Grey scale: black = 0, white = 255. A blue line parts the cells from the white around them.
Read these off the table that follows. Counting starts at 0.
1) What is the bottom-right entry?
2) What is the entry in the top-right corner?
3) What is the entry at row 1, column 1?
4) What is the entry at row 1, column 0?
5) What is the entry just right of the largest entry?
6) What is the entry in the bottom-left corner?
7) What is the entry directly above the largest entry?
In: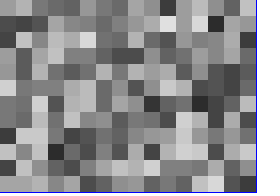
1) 60
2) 193
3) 68
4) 76
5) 157
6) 165
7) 60

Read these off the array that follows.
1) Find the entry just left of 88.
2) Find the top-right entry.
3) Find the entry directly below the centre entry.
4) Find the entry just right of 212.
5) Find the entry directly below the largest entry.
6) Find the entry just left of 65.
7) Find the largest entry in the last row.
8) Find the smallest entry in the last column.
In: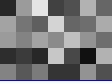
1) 131
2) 102
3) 199
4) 102
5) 95
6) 228
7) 147
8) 80

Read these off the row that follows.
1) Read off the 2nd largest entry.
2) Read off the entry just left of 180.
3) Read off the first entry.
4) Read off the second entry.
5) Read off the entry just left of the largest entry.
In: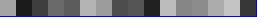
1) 188
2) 92
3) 164
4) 27
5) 172

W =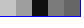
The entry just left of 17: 157
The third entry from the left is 17
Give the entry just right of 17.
122

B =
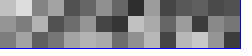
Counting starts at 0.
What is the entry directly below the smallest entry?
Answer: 192
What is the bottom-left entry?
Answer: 124
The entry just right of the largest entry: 131
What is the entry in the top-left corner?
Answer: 192
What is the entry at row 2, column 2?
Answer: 95
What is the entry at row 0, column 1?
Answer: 220
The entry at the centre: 53
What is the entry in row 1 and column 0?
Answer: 149
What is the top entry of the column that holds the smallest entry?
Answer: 46
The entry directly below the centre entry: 109
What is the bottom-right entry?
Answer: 60
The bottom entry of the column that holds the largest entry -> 163
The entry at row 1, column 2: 178

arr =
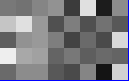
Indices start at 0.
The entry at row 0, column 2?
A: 133
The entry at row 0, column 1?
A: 114
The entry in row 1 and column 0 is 197
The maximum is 238
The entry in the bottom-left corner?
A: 106
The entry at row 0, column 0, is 120
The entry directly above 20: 106
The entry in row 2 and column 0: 94
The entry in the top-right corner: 140
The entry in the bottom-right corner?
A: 210

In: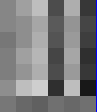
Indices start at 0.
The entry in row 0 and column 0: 134
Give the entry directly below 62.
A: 47
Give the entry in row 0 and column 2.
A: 190
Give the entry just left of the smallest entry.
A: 190
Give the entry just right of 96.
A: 112
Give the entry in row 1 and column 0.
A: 134
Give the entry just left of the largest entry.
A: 190
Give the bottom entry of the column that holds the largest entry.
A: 96
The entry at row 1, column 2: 166
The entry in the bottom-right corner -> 112
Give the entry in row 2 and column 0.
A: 119
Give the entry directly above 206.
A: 174
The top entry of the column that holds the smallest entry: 55

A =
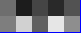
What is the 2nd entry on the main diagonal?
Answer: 209
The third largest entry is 142
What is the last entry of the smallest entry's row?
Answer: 82

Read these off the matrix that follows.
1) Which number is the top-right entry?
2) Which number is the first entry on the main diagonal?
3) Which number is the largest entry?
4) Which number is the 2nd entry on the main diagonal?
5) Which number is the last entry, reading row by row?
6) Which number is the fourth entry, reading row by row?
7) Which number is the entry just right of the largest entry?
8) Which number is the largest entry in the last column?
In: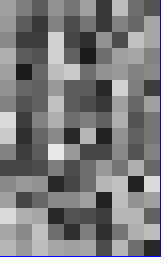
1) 83
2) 159
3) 232
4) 90
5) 40
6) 145
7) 152
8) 217

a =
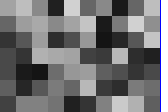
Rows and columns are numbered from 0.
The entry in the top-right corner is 190
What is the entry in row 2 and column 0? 52
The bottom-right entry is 95
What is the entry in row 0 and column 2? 137
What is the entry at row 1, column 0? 102
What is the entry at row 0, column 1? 190
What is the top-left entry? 163

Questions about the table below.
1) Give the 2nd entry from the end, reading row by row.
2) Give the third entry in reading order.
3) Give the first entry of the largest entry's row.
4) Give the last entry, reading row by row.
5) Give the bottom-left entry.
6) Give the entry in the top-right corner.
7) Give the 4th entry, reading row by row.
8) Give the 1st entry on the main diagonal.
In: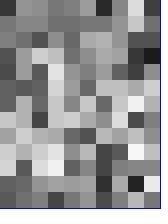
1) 184
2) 142
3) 206
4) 119
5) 89
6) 63
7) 119
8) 55

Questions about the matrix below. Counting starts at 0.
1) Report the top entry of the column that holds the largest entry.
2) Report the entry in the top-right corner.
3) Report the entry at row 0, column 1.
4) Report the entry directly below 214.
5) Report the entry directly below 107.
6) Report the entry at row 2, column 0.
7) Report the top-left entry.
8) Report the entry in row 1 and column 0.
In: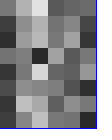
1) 226
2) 107
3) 177
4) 134
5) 70
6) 47
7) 120
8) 62

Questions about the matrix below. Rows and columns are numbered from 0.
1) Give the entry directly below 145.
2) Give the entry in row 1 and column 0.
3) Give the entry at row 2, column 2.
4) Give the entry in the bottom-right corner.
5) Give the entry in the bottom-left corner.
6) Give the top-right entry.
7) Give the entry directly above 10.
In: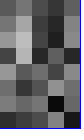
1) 10
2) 117
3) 68
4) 23
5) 46
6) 95
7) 145
